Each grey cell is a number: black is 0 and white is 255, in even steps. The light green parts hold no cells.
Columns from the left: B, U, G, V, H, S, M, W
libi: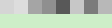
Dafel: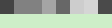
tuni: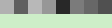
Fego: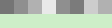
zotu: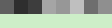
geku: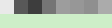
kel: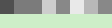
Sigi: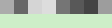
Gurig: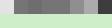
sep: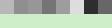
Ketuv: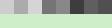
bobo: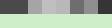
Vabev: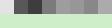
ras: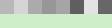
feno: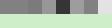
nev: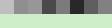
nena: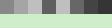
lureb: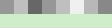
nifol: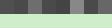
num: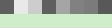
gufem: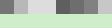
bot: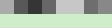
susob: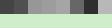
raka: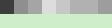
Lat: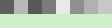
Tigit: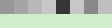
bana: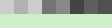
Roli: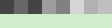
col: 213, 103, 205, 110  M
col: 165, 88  G
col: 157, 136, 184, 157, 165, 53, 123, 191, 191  H
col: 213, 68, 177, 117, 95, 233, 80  B
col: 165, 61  G

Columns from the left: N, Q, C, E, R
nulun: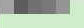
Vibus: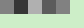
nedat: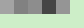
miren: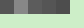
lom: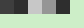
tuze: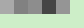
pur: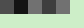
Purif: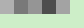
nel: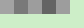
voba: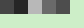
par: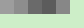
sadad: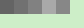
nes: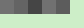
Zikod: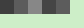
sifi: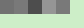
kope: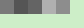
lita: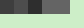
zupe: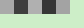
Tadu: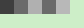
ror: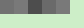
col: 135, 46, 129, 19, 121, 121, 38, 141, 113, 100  Q
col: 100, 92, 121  Q
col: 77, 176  N
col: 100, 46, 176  C

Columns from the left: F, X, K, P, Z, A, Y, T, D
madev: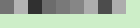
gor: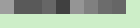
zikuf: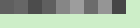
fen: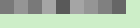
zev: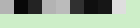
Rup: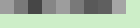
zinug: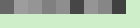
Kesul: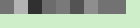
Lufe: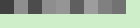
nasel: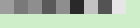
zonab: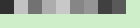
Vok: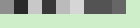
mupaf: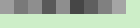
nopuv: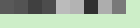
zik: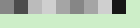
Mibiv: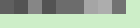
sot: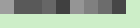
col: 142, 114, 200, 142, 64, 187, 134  K
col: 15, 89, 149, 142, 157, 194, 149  Y
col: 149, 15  Y
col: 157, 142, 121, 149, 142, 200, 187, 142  Z
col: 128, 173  T

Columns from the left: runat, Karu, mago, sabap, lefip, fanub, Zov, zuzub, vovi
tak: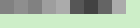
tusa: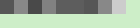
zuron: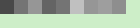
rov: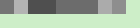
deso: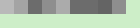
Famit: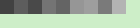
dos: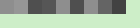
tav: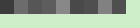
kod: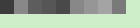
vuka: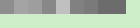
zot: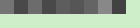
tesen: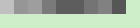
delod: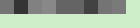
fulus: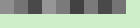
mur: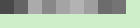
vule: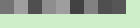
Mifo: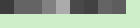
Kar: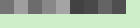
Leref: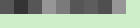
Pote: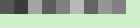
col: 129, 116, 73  zuzub
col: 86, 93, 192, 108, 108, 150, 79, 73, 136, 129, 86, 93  fanub
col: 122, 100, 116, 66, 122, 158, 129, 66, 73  Zov

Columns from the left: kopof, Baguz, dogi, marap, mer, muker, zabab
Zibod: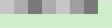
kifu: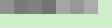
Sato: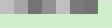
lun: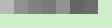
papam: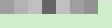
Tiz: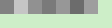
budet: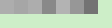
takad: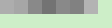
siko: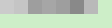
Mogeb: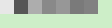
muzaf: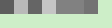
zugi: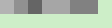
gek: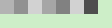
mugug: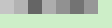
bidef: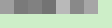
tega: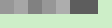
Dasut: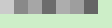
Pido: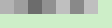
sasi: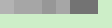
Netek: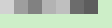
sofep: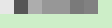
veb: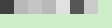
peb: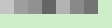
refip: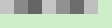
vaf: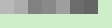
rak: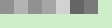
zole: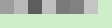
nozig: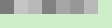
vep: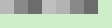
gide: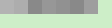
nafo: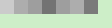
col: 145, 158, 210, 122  mer
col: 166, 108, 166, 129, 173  dogi
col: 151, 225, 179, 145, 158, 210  mer
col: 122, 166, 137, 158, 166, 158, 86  Baguz
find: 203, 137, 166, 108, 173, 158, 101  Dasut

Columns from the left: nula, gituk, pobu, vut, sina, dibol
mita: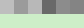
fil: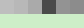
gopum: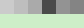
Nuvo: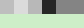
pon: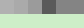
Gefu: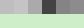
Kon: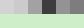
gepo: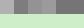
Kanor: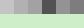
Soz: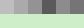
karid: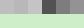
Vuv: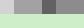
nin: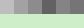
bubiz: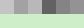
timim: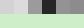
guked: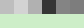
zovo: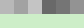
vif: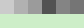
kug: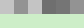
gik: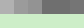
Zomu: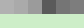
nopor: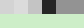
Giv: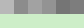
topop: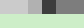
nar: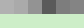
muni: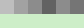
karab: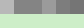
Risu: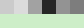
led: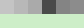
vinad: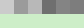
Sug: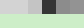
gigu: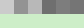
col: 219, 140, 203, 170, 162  gituk
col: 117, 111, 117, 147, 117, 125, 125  sina
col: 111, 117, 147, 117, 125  sina
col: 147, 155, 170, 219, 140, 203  gituk
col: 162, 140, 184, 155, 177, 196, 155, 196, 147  pobu
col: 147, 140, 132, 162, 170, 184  pobu

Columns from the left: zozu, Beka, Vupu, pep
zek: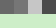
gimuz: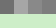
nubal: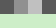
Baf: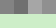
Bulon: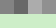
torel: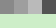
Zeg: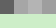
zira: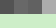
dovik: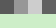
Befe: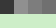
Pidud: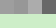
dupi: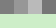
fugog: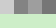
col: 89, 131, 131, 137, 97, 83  zozu
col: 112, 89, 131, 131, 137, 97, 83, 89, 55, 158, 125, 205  zozu
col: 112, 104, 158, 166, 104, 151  Beka
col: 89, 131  zozu
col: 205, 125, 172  Vupu
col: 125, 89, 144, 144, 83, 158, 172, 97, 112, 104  pep

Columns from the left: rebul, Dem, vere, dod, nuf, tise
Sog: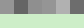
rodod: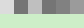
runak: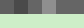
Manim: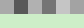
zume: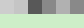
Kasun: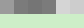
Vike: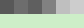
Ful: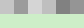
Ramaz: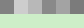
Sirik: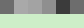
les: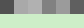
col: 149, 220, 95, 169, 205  rebul
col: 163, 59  nuf
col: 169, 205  rebul
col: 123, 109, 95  tise
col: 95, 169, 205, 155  rebul
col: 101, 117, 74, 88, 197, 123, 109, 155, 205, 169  Dem

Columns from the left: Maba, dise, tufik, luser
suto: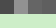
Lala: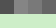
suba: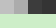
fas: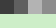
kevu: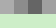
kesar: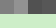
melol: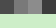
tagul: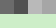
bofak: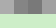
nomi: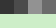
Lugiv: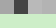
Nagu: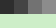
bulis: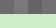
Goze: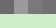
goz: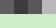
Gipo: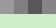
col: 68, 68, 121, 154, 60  dise
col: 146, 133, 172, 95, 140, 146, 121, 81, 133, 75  dise
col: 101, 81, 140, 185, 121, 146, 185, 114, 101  tufik

